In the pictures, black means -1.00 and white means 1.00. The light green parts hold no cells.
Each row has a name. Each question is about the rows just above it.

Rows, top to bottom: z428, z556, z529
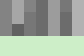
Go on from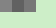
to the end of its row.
[-0.15  0.22 -0.15  0.40]
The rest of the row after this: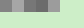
[-0.15  0.40]
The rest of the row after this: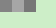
[-0.15  0.22 -0.15  0.40]
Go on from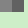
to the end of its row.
[-0.07 -0.15  0.22 -0.15  0.40]
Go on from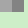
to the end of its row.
[-0.15  0.22 -0.07  0.40]
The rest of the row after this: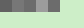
[0.40]

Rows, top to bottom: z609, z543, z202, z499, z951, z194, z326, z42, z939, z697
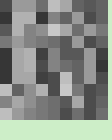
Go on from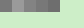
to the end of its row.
[-0.31  0.21 -0.40 -0.22]
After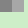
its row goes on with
[ 0.12 -0.06 -0.14 -0.31  0.31 -0.40 -0.22]
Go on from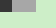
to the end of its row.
[-0.50 -0.40  0.49 -0.22  0.21 -0.40]
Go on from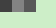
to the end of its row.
[-0.31  0.21 -0.50]
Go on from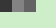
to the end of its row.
[ 0.21 -0.40 -0.22]
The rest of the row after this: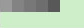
[ 0.21 -0.40 -0.22]
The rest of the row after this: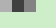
[-0.31 -0.31  0.21 -0.50]

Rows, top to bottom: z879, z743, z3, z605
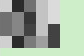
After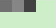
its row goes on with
[ 0.53 -0.48]
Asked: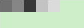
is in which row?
z743
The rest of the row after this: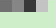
[0.72]
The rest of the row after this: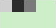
[ 0.25 -0.48]

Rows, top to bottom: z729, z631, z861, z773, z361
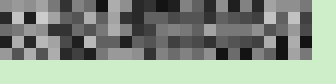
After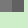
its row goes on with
[ 0.28 -0.06 -0.06 -0.06  0.12 -0.34 -0.15  0.20 -0.42]
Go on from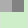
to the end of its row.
[-0.60 -0.50 -0.06  0.02 -0.06 -0.24  0.28 -0.06 -0.06 -0.06  0.12 -0.34
 -0.15  0.20 -0.42]
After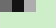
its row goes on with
[ 0.12 -0.68 -0.60 -0.85 -0.76  0.02 -0.24 -0.68  0.12 -0.76  0.02 -0.68
  0.28  0.12  0.12 -0.06]
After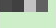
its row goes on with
[ 0.52 -0.50]
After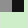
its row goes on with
[-0.15 -0.85  0.02 -0.24 -0.85  0.28 -0.06]
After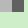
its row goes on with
[-0.24 -0.76 -0.24 -0.34 -0.15 -0.50 -0.34 -0.42 -0.60 -0.24 -0.34 -0.42
 -0.50  0.36 -0.85  0.36 -0.85]
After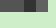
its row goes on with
[-0.34 -0.42 -0.50  0.52 -0.24  0.52 -0.50]

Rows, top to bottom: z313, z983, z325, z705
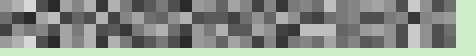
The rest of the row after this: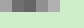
[-0.38 -0.30 -0.30 -0.48 -0.13  0.13 -0.21  0.39  0.13 -0.38 -0.48 -0.13
 -0.05  0.04 -0.38 -0.38 -0.05  0.04 -0.57  0.04  0.13  0.21]
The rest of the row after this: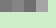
[-0.13  0.04 -0.30 -0.21  0.13 -0.38  0.59  0.13 -0.38 -0.21]
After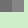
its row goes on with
[-0.30 -0.21  0.13 -0.38  0.59  0.13 -0.38 -0.21]

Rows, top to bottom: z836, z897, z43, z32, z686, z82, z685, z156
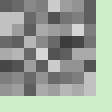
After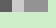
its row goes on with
[-0.35]
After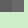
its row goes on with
[ 0.07 -0.01  0.60  0.23  0.15 -0.26]
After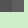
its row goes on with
[0.33 0.33]
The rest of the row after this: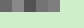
[-0.26]
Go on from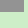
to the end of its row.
[-0.35]

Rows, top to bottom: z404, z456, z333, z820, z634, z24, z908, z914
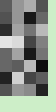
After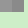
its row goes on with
[-0.73]
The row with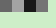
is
z634
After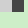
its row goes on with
[-0.27]
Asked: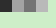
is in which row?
z333
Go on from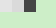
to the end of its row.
[0.00]

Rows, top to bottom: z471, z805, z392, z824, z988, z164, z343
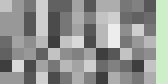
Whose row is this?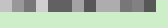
z471
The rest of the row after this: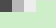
[-0.07  0.19  0.44]
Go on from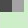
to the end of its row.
[-0.07  0.44  0.28  0.62 -0.16  0.01 -0.16 -0.51  0.53]
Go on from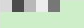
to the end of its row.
[0.19 0.44]

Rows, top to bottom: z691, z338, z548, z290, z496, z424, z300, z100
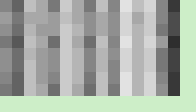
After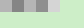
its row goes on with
[ 0.42  0.59 -0.06 -0.48]
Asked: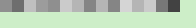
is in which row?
z424
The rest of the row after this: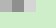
[ 0.42  0.59 -0.06 -0.48]

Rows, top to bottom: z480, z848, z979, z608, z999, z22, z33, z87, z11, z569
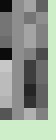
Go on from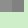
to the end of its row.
[-0.41]
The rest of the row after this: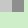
[-0.51 -0.16]
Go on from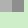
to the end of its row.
[-0.61 -0.24]

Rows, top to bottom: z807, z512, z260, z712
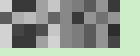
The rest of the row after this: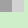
[ 0.07 -0.03 -0.29  0.16 -0.46]
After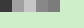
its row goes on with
[-0.29  0.16 -0.55]
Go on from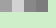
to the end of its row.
[-0.29  0.16 -0.46]
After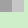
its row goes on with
[ 0.07 -0.03 -0.29  0.16 -0.55]
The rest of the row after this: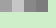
[-0.29  0.16 -0.55]
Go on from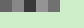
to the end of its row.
[0.16]
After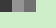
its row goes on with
[0.16]

